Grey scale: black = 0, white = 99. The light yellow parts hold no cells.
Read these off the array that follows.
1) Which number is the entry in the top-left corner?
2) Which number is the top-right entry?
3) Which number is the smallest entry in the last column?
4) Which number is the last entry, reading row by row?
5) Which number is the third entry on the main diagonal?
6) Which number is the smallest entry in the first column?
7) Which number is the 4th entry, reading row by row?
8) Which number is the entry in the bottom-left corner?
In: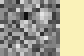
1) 78
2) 66
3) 18
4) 50
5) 28
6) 23
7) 50
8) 55

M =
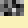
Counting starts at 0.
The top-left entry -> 59
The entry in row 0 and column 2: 53
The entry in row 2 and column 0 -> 42
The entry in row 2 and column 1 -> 42
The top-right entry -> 71
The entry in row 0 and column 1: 36
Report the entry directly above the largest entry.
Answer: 19

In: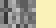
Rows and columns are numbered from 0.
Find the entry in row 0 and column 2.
60
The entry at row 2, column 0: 36
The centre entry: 60
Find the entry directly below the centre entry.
70
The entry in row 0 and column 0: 54
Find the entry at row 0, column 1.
26
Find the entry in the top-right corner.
48
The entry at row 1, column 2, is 60
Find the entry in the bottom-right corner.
54
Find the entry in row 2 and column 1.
42

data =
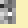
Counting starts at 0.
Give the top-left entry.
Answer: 79
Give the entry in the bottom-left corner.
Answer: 62
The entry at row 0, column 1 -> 57
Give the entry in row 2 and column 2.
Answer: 33
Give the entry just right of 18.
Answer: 45
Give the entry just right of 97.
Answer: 62
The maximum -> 97

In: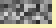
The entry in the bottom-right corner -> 25
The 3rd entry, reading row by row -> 52
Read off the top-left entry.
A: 47
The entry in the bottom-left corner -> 30
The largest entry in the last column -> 62
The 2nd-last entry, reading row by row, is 62
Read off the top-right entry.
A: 57
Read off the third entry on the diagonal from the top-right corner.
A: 62
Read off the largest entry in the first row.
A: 62
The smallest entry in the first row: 30
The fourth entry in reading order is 36
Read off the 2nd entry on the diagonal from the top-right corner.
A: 52
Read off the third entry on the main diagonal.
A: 57
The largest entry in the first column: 67
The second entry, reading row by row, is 52

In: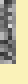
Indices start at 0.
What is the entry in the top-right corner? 49
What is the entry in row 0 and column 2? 27
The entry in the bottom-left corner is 60
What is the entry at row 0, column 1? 21
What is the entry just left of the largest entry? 33
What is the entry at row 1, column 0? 60
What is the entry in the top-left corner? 77
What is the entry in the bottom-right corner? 38
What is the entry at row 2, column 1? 38
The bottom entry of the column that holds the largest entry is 71
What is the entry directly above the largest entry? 49
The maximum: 83
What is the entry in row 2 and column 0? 44

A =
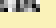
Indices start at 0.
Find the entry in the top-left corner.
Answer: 31
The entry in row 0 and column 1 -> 70
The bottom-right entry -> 8
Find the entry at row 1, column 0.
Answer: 54
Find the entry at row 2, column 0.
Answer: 31
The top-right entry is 97
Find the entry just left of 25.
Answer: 70

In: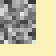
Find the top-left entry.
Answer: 54
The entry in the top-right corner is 21
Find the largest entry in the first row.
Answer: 77
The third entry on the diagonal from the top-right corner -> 71
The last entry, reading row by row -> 89
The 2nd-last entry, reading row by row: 60
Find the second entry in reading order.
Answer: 21
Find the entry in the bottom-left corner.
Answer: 38
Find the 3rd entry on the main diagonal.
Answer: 38
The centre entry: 43
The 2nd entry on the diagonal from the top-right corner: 83
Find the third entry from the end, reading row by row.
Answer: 54
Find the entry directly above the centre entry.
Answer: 54
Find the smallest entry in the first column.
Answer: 27

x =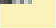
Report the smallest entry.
24
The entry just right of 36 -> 30

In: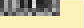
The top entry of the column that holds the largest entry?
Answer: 81
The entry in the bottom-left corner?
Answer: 58
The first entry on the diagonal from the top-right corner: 41
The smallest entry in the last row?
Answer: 19
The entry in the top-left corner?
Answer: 24
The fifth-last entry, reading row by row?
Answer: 64
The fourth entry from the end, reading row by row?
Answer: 53
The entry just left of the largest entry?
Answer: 8
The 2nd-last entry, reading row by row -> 24
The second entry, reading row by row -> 64
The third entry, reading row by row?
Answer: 35
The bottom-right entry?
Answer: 35
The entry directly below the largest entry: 41
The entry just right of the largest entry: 19

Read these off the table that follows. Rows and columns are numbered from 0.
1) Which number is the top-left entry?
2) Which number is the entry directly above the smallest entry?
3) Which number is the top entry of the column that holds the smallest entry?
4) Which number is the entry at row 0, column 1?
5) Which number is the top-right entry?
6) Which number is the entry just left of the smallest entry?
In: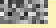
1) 21
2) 54
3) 21
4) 76
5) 38
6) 49

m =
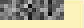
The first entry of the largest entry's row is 47
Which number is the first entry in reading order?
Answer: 30
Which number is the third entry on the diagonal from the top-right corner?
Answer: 36
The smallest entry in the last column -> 30
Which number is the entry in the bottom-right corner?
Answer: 42
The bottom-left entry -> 42
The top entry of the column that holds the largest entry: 42
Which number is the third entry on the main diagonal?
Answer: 59
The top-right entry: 36
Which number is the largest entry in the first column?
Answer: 53
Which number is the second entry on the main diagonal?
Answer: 65
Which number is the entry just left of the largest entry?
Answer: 47
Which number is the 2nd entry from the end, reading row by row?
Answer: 36
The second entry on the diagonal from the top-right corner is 36
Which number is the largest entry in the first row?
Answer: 70

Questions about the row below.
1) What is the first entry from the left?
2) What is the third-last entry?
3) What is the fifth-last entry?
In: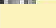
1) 22
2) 42
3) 65

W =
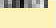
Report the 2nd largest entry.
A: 82
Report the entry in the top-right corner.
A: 33
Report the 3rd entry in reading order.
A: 66
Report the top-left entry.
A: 66
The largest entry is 88
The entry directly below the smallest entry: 11
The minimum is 6
